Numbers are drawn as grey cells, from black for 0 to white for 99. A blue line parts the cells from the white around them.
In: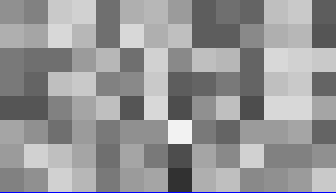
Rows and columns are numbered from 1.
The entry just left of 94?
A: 56
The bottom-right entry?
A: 78
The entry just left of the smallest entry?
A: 64
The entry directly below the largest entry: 30
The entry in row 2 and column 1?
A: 68
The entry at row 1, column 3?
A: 78
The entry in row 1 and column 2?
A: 50
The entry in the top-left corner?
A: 56
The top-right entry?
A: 36
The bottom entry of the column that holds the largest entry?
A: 19
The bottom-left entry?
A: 50
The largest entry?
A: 94
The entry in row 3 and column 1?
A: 47
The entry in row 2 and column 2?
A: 64
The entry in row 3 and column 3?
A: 43
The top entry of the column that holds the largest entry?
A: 60

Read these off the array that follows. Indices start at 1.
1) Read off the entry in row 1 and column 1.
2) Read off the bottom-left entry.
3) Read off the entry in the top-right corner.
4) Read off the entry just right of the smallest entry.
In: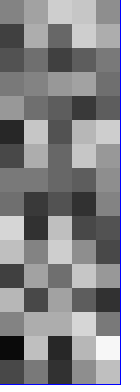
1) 51
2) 28
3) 55
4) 74

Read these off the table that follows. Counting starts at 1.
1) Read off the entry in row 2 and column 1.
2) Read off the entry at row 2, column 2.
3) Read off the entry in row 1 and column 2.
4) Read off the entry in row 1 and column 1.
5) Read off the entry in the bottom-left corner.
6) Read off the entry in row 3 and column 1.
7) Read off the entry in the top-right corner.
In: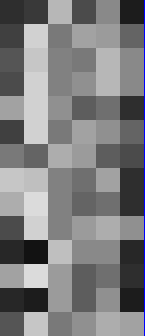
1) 25
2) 81
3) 22
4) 18
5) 33
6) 33
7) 11

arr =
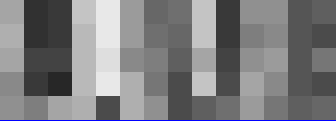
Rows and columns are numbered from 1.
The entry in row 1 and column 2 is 19
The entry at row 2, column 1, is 68
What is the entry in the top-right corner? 37
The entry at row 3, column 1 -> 64
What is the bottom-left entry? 56
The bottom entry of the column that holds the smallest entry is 64
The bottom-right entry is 40
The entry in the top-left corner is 64
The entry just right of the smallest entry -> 72
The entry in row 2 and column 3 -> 22

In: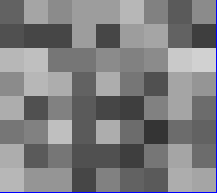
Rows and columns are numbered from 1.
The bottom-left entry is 71
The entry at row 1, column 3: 54
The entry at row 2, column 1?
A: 31
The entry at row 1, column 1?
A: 38
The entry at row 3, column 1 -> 71
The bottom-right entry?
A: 64
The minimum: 20
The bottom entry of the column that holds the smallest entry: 35
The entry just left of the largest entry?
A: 78
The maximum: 81
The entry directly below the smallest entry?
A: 46
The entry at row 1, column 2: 64
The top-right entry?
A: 54
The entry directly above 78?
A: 38

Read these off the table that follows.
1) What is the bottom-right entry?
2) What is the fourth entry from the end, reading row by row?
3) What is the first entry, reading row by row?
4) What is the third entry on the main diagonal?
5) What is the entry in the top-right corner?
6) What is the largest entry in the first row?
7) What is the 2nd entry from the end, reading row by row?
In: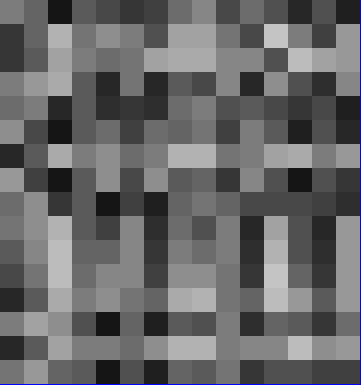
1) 25
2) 31
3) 48
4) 63
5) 12
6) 52
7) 25

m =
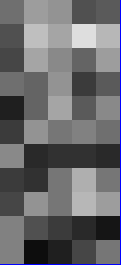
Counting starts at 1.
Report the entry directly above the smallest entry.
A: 31
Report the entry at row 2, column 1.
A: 31
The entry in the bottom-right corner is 46
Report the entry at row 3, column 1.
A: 27
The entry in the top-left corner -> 43
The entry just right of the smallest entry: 12
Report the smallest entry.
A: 5
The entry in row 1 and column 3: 57
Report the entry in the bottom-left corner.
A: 50
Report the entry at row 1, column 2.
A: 61
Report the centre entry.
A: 46
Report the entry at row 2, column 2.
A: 74
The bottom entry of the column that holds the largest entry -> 27
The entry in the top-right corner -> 35
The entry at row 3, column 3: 53
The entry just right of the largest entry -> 71

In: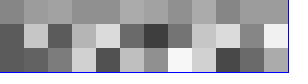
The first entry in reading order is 52
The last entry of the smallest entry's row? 93
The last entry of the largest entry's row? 66
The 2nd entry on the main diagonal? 77
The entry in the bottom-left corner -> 35
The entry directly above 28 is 85
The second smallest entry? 28
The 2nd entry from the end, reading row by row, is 41
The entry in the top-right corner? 60
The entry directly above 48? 35
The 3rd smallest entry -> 31

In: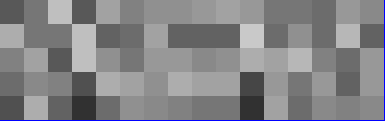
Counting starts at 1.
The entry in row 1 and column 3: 74
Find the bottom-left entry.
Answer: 31
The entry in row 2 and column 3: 46
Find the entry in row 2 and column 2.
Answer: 46
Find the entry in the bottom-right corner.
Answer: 53
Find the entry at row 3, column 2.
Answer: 63
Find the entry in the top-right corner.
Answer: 53
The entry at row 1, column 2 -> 46
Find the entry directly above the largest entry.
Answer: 59
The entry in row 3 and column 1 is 50
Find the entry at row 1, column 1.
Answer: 34
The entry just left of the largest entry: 38
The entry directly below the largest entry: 67
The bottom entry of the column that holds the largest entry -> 19

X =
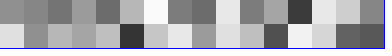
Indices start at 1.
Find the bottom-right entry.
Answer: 34
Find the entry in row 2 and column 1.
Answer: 87
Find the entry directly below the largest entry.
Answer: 77
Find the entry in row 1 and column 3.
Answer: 45
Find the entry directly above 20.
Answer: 71
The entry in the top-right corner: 52
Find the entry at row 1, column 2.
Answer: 52
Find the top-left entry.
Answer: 56
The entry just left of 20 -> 74
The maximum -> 97

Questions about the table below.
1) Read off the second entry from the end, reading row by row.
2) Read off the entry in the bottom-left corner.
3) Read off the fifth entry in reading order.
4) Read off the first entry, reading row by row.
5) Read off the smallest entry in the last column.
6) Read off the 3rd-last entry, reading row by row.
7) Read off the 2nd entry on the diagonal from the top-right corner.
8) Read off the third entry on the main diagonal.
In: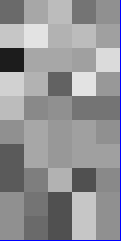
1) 77
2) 56
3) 56
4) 41
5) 45
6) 31
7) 73
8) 65

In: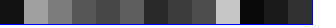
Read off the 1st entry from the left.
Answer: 7
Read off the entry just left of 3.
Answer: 77
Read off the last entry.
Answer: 19
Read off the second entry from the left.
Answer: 62
